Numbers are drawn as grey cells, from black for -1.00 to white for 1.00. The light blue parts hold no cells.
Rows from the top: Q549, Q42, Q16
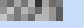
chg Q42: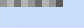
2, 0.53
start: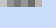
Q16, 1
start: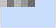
Q42, 2
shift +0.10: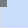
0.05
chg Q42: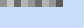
3, -0.05

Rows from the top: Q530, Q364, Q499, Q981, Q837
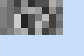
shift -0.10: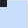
-0.83
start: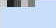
Q981, 3
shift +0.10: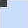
-0.40
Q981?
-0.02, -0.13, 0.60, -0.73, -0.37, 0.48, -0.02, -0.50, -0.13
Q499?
-0.02, -0.13, 0.60, -0.73, -0.37, -0.02, 0.48, -0.50, -0.02

